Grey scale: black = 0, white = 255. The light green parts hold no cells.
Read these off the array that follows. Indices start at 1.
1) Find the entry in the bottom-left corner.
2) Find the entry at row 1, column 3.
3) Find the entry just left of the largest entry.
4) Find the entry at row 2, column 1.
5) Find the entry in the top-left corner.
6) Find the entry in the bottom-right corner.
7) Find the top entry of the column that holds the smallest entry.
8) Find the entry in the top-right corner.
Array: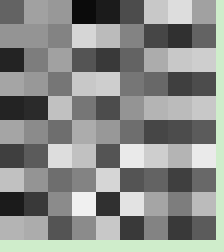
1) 180
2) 153
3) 139
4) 147
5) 98
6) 91
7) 11
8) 160

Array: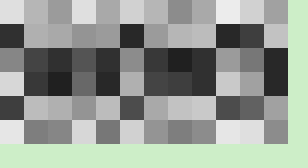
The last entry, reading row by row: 140
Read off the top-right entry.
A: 161
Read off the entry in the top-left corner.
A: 223
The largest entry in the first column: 230
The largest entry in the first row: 236
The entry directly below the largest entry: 40
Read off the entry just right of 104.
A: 40
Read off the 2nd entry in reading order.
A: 182
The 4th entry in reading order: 223
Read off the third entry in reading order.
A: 155
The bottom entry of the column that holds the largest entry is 230
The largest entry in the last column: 194
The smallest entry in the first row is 140
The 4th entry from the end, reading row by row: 140
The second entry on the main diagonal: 176

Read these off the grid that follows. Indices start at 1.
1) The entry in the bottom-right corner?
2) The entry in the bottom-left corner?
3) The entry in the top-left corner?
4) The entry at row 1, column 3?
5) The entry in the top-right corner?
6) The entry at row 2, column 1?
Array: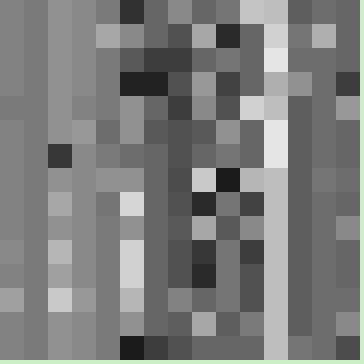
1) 75
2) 129
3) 129
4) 145
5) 102
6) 129

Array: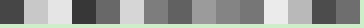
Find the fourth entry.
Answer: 55
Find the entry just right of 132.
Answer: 118
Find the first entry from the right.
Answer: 110
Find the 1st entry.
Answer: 70

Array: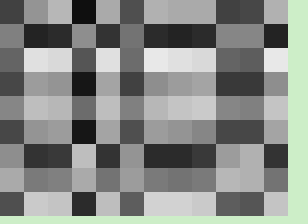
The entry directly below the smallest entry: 142
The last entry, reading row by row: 196
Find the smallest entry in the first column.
65
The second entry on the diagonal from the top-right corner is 134
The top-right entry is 177
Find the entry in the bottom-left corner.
79
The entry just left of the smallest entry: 183
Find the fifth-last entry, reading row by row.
210
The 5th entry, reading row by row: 170
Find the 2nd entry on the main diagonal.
35
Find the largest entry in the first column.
170
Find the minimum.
15
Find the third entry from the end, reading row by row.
93
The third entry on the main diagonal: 217

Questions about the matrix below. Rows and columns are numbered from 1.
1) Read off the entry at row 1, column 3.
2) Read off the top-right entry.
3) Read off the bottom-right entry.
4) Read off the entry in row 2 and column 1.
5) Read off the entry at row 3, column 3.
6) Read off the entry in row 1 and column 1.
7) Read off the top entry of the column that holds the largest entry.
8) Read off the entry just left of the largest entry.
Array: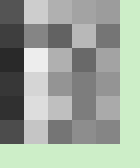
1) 176
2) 156
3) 133
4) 62
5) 176
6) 84
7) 205
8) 41
